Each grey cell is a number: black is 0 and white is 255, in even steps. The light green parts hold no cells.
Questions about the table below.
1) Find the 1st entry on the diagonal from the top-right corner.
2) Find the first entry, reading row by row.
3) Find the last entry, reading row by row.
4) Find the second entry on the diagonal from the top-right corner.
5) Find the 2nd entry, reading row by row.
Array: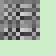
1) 120
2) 147
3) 162
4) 83
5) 120

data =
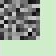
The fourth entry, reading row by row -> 143
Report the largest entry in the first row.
158
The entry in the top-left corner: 143
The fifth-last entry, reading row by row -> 30
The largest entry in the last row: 199
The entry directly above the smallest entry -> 215
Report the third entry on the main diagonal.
128
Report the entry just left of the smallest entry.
187
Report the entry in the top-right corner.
57
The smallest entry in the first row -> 18
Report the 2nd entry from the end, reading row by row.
85
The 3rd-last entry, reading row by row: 85
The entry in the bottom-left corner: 44
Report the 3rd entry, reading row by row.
73

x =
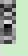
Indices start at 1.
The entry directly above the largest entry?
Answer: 85
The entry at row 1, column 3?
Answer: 183
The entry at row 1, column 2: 183
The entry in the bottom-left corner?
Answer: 126
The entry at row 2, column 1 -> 33
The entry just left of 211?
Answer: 226
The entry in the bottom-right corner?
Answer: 183
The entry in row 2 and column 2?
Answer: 113
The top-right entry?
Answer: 113
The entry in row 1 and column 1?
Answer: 155
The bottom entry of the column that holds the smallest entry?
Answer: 61

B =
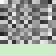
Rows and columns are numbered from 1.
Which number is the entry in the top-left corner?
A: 249
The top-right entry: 217
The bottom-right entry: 122
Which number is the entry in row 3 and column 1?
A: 64
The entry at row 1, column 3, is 92
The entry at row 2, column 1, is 134
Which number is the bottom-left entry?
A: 77
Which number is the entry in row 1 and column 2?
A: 217
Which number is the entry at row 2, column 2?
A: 146

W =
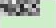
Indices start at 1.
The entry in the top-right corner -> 99
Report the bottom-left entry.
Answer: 210
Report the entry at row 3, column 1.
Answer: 180
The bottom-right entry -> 141
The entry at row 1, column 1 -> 168
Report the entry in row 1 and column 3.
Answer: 127
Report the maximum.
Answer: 237
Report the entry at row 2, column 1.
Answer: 59

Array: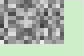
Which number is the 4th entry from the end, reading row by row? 166
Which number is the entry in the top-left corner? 207
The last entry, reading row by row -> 166
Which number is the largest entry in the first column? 237
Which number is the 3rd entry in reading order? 166
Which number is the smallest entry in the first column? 63
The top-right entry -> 136
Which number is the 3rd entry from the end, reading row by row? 136
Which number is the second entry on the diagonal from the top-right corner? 221
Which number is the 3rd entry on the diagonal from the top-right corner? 136
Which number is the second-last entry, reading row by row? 166
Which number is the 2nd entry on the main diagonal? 122
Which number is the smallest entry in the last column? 93
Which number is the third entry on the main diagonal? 136
